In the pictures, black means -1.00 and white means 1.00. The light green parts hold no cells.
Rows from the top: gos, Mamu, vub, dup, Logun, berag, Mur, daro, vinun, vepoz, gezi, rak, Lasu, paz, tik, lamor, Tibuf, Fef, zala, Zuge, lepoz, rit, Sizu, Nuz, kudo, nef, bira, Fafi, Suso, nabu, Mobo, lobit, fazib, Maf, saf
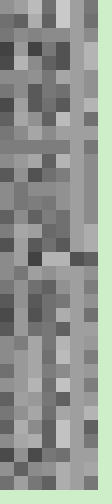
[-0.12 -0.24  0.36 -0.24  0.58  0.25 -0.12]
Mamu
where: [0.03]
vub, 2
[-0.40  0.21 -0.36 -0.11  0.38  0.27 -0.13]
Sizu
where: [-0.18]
Tibuf, 3
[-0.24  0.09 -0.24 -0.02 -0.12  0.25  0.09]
lamor
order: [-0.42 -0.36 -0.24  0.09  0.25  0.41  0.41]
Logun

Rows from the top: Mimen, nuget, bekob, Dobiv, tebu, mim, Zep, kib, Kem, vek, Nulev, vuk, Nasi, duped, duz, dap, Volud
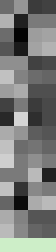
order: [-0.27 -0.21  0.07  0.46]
Volud
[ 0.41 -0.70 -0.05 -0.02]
nuget
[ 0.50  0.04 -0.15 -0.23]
mim
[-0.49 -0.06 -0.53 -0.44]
kib
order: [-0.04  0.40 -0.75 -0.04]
nuget
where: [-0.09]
Nulev, 2

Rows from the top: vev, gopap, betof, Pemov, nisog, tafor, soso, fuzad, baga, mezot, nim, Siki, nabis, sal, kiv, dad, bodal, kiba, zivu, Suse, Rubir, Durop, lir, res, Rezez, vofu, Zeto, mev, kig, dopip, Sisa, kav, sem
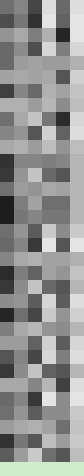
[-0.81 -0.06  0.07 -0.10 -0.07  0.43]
dad
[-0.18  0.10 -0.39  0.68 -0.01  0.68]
Pemov

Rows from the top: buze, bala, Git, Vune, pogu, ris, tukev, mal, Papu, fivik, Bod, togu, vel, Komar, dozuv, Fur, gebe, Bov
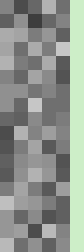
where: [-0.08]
tukev, 2
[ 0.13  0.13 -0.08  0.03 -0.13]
tukev
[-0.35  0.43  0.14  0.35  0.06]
fivik

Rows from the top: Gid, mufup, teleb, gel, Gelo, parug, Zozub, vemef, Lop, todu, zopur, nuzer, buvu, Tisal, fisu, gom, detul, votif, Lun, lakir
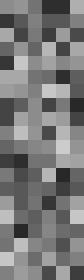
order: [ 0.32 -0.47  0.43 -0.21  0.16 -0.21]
gel
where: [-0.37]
votif, 4
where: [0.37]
Gid, 5
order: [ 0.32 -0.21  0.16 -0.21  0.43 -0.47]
gel
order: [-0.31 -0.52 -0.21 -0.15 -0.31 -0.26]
Tisal

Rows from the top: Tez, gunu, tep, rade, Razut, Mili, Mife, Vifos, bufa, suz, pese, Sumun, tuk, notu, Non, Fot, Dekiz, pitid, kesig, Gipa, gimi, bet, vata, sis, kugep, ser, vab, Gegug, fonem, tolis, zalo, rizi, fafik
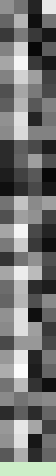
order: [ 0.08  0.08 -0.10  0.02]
fonem
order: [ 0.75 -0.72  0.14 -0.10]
bufa
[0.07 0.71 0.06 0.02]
suz
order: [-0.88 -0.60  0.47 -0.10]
Gegug
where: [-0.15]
gimi, 0

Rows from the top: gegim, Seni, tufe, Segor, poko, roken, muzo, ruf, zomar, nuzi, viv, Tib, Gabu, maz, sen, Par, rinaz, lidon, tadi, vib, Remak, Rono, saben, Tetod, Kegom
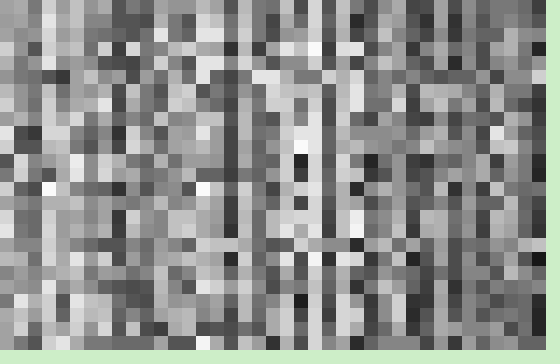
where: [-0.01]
Remak, 35
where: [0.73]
Segor, 24
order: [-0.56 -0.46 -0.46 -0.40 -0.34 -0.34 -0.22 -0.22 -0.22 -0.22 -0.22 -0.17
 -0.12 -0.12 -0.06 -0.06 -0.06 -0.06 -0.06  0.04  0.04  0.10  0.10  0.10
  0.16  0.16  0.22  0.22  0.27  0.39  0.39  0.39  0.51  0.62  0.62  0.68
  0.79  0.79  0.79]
tufe
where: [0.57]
viv, 36
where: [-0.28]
muzo, 23

